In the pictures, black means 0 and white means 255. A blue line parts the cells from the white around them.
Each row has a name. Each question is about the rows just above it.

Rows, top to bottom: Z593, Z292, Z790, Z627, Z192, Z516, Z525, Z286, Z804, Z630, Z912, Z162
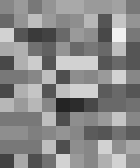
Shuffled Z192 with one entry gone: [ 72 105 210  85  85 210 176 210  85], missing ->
[204]
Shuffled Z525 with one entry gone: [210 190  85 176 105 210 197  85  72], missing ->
[91]
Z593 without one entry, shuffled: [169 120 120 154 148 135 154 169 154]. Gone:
[162]
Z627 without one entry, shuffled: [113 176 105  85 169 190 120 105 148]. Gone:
[97]
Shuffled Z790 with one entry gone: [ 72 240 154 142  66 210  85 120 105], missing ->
[58]
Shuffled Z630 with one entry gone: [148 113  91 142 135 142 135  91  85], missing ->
[127]

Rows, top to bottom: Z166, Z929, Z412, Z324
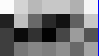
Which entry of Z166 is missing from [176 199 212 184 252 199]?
[246]
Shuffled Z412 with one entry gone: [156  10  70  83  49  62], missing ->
[2]
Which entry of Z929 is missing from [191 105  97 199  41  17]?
[33]
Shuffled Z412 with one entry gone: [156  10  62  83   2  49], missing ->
[70]
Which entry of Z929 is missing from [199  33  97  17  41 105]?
[191]

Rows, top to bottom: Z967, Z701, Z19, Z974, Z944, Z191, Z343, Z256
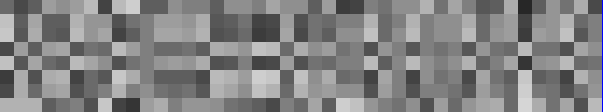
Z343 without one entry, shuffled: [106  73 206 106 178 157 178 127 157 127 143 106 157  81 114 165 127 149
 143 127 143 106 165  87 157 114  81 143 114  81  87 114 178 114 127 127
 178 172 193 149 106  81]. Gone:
[120]
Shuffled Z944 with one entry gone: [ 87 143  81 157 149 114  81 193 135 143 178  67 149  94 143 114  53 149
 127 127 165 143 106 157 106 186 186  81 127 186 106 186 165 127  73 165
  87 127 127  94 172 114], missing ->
[100]
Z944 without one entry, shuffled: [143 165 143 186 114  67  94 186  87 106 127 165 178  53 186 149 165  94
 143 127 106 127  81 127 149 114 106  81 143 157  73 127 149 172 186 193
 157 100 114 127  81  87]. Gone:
[135]

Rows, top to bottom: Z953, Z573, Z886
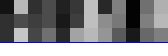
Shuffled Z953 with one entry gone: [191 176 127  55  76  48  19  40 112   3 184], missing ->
[33]
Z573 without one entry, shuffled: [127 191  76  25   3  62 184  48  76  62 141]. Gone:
[120]
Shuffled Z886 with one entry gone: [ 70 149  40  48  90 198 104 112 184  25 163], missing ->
[127]
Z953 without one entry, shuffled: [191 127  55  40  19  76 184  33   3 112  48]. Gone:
[176]
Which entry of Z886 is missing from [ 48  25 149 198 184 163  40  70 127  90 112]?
[104]
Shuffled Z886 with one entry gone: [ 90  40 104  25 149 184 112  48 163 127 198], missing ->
[70]
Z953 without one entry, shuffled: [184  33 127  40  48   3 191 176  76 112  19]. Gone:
[55]

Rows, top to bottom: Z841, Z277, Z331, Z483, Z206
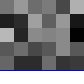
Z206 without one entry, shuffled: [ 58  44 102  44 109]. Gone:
[52]
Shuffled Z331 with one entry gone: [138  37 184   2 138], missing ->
[131]
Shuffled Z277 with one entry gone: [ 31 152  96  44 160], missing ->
[23]
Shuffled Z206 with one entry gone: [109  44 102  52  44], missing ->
[58]
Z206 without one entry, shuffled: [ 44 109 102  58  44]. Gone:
[52]

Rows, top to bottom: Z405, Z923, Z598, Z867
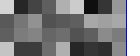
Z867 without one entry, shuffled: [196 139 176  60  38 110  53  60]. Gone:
[46]
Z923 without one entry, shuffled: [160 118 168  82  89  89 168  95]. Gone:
[146]
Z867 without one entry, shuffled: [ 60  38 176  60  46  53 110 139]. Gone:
[196]
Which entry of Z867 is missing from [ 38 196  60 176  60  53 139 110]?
[46]
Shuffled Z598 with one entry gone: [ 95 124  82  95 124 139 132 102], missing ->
[110]
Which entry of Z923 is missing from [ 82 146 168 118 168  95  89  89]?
[160]
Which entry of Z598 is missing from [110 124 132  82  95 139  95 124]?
[102]

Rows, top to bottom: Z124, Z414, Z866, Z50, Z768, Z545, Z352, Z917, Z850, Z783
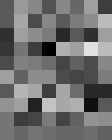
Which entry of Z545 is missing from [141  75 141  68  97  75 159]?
[123]
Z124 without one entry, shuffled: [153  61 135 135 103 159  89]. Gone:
[82]
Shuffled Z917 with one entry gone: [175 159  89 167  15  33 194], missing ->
[147]
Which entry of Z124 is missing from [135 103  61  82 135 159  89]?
[153]
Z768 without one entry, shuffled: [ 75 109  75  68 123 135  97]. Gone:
[129]

